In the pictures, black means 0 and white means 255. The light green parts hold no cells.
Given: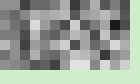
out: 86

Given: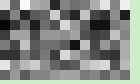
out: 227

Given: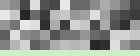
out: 150

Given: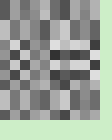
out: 169

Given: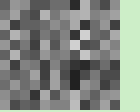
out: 109
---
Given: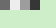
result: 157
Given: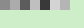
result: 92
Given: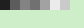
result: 131
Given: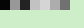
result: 35
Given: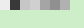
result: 198
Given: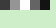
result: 253
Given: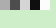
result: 213
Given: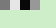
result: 8
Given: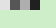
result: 174
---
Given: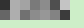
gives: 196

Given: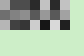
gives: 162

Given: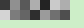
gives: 174

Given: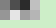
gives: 192

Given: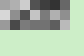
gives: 143

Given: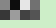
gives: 113

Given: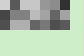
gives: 163

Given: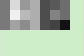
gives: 109

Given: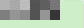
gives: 118

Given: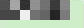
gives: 135
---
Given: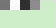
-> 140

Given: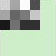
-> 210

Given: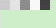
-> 228

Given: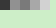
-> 168

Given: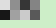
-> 203

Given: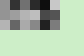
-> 190
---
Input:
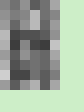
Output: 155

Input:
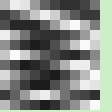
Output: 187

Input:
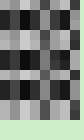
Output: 180

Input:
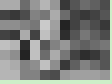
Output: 181

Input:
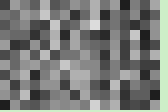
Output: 30

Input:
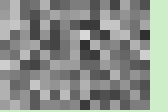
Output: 156

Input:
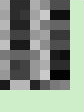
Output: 25
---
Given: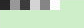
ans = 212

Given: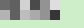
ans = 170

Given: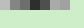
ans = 79

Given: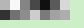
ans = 122

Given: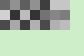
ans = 74

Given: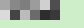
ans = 107

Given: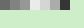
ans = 213
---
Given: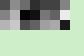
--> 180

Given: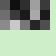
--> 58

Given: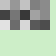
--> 118

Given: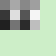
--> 222

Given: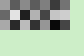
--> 227

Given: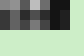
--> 98

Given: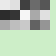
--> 53
